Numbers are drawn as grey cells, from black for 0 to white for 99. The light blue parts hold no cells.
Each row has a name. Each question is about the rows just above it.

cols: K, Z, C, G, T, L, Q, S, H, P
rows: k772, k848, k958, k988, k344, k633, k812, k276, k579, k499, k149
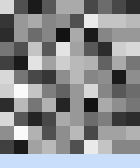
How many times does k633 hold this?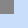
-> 1
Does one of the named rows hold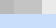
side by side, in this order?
no
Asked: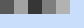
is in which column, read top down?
G
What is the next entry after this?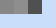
[91]
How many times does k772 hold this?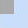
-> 2
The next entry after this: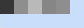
[10]
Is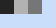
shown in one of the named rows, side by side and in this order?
no

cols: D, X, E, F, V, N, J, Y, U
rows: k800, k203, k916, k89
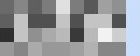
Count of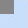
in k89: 3
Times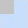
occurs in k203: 4
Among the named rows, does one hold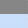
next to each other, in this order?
yes
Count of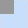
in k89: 3
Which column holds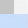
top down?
Y

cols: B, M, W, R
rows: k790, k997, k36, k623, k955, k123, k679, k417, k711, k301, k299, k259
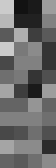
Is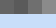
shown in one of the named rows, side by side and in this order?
yes
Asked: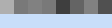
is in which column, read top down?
M
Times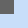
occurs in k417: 3
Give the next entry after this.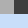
[35]
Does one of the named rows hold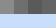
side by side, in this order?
no
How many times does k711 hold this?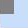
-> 3
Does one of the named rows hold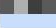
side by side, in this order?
yes

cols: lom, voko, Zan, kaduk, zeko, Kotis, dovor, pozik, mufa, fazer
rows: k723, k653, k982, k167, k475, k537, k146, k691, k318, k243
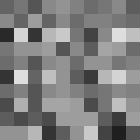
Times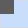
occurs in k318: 3
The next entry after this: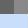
[42]
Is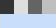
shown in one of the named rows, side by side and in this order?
yes
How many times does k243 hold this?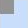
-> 3

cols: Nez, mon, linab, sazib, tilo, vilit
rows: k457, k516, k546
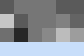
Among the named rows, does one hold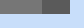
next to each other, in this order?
yes
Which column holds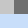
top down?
Nez
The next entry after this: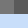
[35]
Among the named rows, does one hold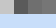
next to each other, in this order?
no
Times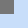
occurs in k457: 3
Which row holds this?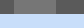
k457

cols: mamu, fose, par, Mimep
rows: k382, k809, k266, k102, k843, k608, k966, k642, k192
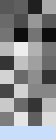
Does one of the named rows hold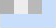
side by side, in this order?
no
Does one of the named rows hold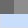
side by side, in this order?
yes
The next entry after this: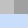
[41]
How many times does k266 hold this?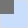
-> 2

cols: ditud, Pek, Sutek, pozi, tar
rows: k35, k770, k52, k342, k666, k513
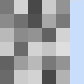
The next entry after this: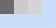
[28]
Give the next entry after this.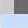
[82]
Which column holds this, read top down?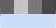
pozi
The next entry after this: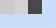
[69]

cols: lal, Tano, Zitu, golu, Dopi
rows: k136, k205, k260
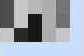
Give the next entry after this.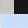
[67]
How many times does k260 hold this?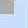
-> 1
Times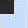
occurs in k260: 1
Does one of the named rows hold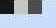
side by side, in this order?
no
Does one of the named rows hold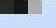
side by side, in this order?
yes
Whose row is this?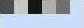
k205
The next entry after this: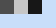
[67]

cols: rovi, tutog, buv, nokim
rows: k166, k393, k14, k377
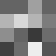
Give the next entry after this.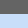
[62]
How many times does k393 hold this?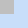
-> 0
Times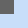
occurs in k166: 3

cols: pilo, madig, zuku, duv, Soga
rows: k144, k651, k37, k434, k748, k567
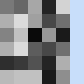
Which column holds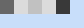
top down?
madig
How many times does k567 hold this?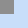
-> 1
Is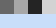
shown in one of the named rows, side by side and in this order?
yes
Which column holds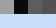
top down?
zuku

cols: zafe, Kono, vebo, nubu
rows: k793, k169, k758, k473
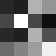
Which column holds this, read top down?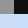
nubu
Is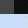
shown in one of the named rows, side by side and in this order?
yes
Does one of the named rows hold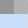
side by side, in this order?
no
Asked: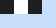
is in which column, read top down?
Kono
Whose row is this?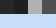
k758
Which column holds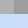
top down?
vebo

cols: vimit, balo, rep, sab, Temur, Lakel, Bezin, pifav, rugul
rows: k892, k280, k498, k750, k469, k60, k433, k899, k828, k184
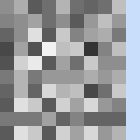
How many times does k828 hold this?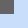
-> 4
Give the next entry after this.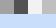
[78]
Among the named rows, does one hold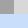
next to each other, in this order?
yes
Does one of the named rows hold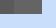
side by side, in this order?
no
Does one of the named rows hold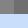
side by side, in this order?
no
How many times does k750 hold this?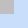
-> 2

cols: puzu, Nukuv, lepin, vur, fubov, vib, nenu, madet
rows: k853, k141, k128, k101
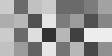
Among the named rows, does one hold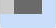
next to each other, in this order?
yes
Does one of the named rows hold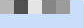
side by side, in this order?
no
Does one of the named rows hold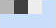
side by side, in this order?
yes
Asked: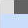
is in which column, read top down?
lepin
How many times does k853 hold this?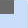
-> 3
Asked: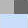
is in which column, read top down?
Nukuv
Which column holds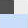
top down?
nenu

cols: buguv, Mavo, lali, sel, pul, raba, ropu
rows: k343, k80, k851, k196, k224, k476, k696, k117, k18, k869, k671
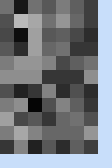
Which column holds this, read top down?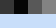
lali
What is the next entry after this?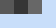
[44]
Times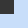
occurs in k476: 3
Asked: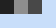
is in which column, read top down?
Mavo
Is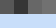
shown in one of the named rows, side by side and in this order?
yes
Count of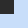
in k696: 2

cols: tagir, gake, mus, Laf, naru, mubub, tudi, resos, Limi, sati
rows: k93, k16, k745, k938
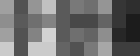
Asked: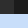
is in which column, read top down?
sati
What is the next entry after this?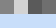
[39]
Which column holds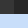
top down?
Limi
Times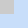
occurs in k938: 3
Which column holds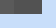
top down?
gake
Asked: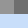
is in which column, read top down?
mus

